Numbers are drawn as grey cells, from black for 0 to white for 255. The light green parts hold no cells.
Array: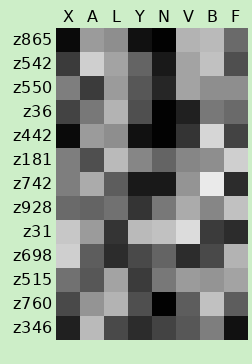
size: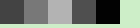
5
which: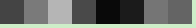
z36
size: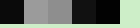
5
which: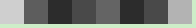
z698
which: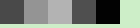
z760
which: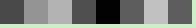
z760

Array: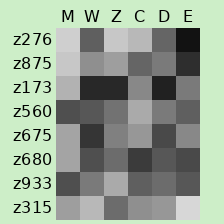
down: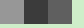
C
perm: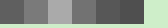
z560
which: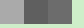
z933
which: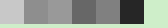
z875

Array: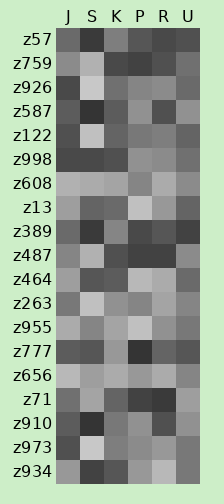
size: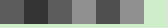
6
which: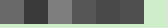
z57
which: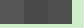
z57
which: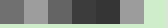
z71
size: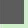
1

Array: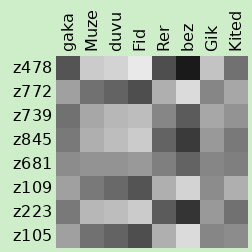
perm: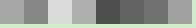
z772
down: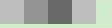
duvu
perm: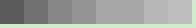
z739

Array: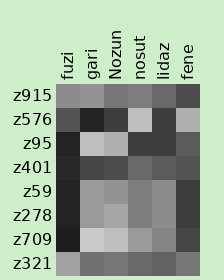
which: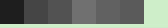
z401
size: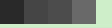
4
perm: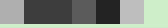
z95
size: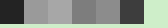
6

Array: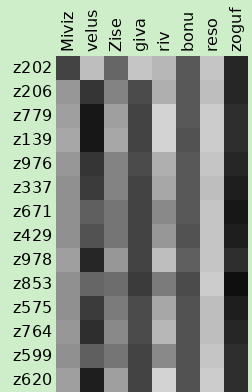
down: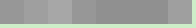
Miviz
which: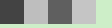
z978
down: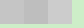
reso
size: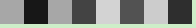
8
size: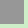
1

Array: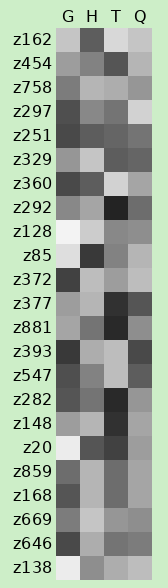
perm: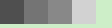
z297
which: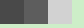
z360

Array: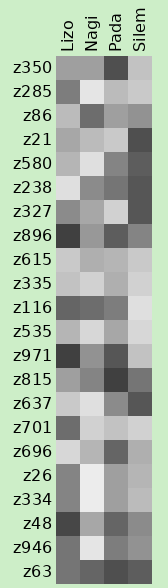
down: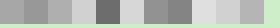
Nagi
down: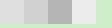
Nagi
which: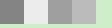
z334
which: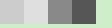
z637
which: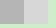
z535

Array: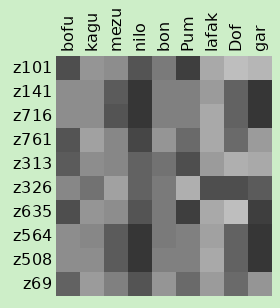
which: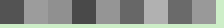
z761
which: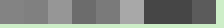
z326
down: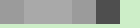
lafak
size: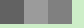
3
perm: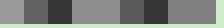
z141

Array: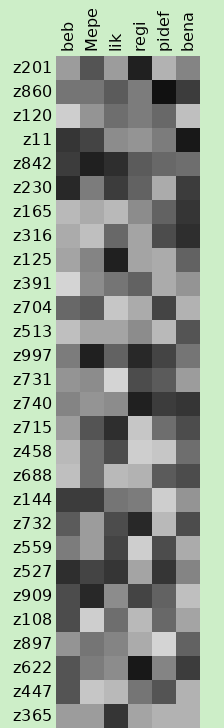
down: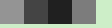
Mepe
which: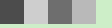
z108
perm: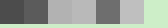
z688
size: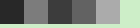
5
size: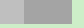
3
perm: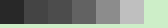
z909
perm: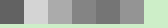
z897

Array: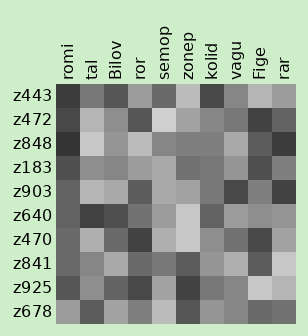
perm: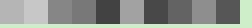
z925
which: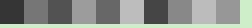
z443
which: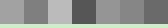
z678

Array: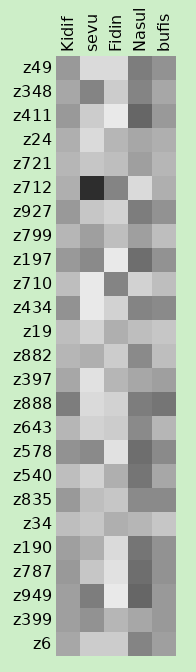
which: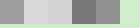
z49
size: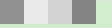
4
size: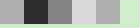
5
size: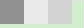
3
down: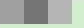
bufis

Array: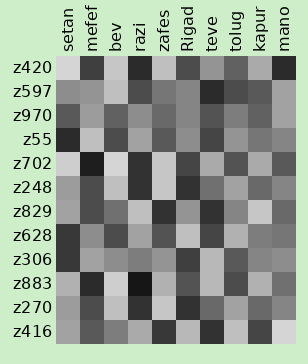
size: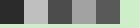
5
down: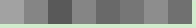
mano
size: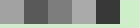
5
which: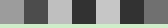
z248
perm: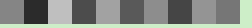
z55
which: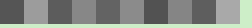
z970
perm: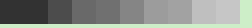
z248

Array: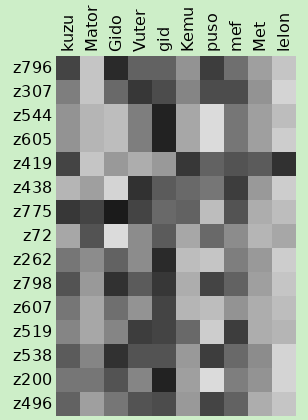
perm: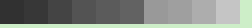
z798
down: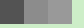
Mator
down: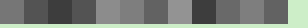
mef
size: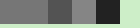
5

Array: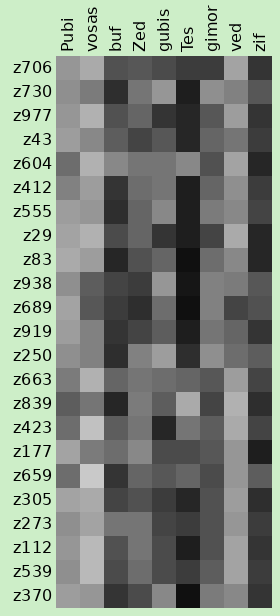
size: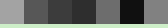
7
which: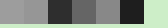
z555
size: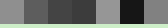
7
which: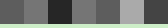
z423

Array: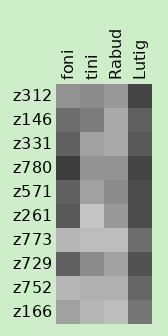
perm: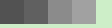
z729
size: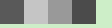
4
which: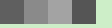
z729
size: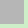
1
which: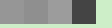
z312

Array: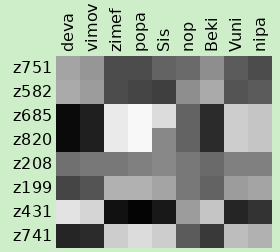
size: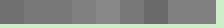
9
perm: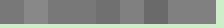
z208

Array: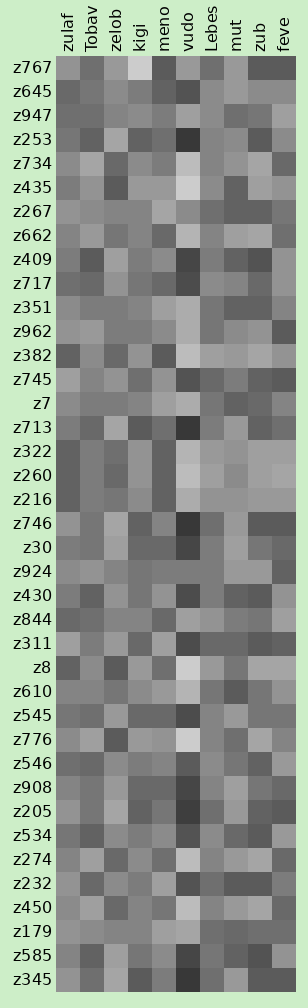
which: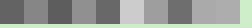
z8
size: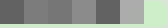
6
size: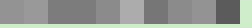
10
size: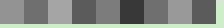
9
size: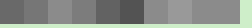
10
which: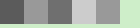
z8

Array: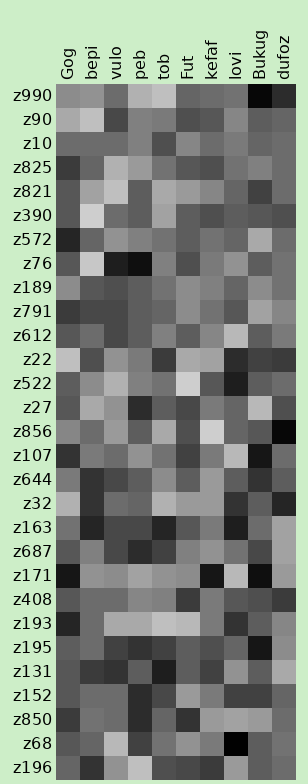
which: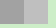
z821
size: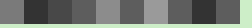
10
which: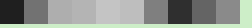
z193

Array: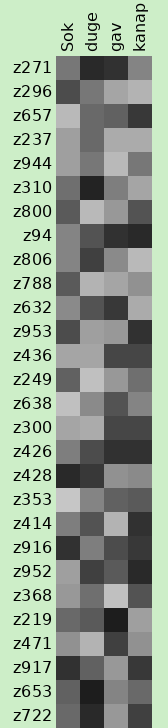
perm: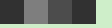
z426
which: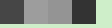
z953
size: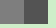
2
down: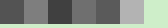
duge

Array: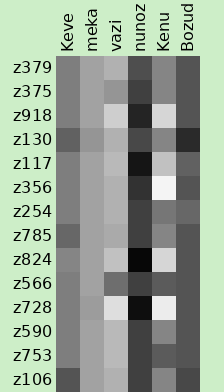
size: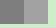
2
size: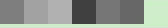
6
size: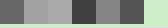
6
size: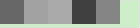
5
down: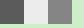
Kenu
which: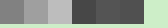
z753
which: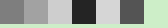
z918

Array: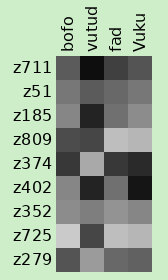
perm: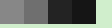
z402
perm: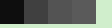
z711
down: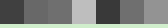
fad
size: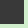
1
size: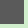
1
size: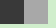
2
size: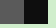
2

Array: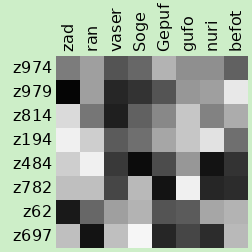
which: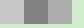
z814
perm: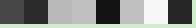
z697
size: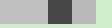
4
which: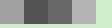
z974
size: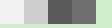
4

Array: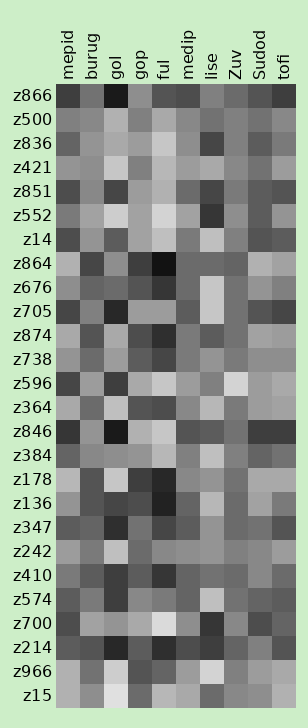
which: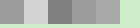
z966
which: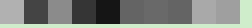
z864
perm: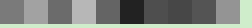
z136
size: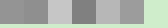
6
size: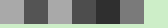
6

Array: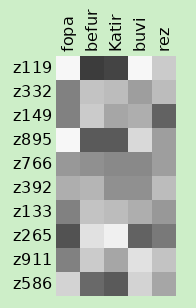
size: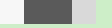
4
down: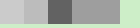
rez

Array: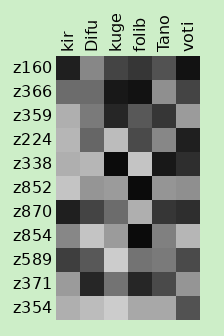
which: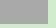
z354
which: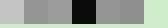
z852
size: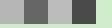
4
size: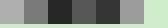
6

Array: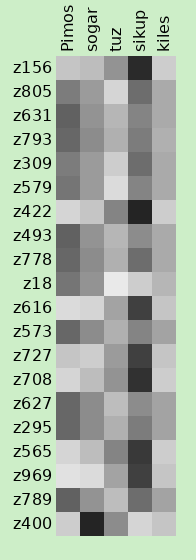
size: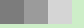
3
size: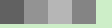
4
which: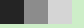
z400
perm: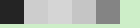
z422
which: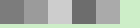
z309
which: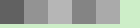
z631

